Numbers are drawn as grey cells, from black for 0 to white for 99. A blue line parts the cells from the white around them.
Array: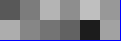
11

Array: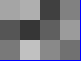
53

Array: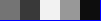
59

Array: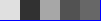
32

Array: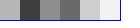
80

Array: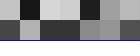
58

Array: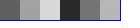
45

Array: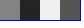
93

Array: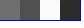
97

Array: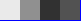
19
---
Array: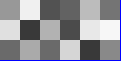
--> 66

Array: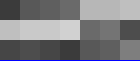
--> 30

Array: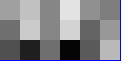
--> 12

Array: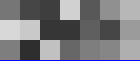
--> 18

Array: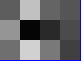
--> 81

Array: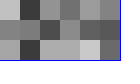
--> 23

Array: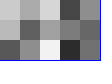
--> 55

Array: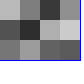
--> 60

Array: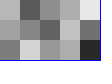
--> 82
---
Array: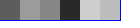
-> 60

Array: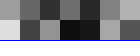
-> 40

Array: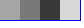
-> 47

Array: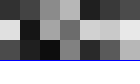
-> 26

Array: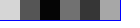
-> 33

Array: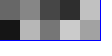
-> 52

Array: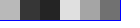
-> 21

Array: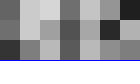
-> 79

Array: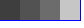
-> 32
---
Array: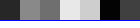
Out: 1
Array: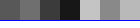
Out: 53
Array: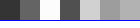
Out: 61
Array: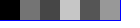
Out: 33
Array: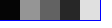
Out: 15
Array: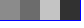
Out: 76
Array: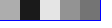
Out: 57
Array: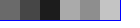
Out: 55
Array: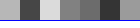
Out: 20
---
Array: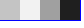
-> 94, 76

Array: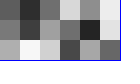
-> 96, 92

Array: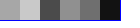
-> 78, 65

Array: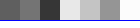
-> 98, 90

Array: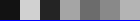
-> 81, 70

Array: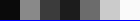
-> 97, 79

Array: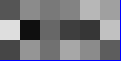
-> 86, 75

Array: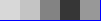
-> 84, 76
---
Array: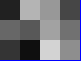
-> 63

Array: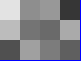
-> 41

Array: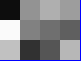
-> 43

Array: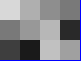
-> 71

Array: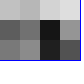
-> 8

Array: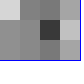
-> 22
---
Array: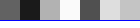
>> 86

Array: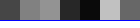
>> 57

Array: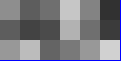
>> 77

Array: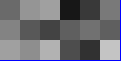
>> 69

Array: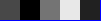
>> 45

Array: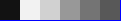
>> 81

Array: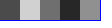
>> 56
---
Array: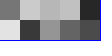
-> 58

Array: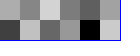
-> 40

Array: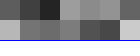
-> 42

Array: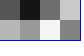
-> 95

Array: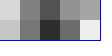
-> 18

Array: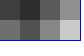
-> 52

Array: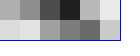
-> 62

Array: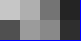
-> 53

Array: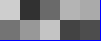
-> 76
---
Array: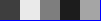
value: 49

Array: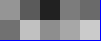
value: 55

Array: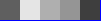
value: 68

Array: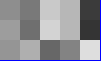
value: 40

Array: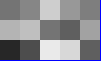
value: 91

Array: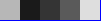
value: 20
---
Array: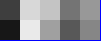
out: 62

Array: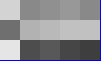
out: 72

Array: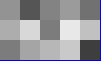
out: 48

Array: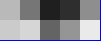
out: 39

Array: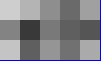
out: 47

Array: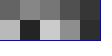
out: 79

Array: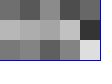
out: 64

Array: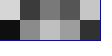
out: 74
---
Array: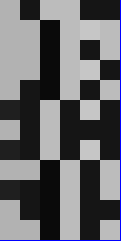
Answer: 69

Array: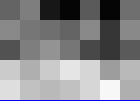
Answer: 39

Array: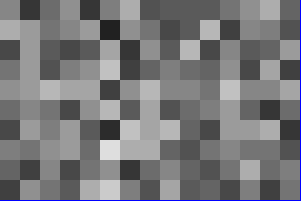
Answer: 52

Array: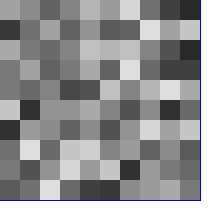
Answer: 63

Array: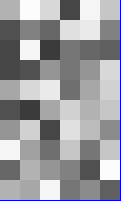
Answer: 69
